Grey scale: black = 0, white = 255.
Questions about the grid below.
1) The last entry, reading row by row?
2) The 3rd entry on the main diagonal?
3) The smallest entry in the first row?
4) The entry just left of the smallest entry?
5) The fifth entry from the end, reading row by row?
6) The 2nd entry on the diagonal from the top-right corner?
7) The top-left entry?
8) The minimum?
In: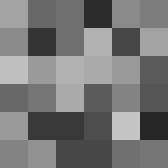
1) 117
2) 177
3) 44
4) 197
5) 146
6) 71
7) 162
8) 38

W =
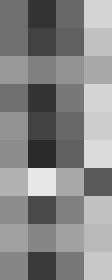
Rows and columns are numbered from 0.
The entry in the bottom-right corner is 199
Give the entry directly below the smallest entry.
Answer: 231
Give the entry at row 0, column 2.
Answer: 104
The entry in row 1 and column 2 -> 96
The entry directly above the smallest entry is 66
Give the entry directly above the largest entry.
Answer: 43
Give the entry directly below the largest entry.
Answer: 73
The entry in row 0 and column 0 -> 112
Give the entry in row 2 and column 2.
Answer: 147
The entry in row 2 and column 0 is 153
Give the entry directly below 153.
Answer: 112
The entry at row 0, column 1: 51

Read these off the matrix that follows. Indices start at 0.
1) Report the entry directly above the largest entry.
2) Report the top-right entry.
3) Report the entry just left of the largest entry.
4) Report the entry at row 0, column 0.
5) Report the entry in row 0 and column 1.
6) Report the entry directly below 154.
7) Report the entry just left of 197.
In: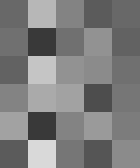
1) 57
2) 104
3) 91
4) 104
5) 183
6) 85
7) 98

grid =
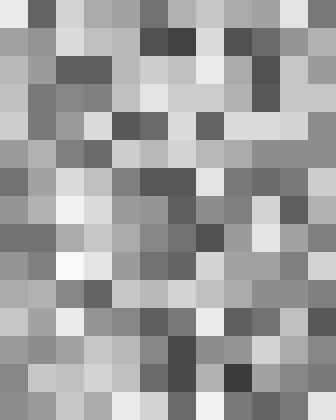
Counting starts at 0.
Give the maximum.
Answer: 248
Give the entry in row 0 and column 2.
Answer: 211
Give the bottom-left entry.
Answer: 141
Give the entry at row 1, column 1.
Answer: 148
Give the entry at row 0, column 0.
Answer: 234
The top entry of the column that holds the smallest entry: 170
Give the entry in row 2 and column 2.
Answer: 94
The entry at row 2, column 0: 184
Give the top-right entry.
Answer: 121
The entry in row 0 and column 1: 100
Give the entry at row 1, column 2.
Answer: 219
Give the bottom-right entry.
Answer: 227
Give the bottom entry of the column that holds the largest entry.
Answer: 198
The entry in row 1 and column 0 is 162
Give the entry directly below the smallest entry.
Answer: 121
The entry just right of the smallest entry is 162
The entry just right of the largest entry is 227
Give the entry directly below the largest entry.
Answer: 134
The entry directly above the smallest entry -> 148
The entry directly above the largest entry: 170
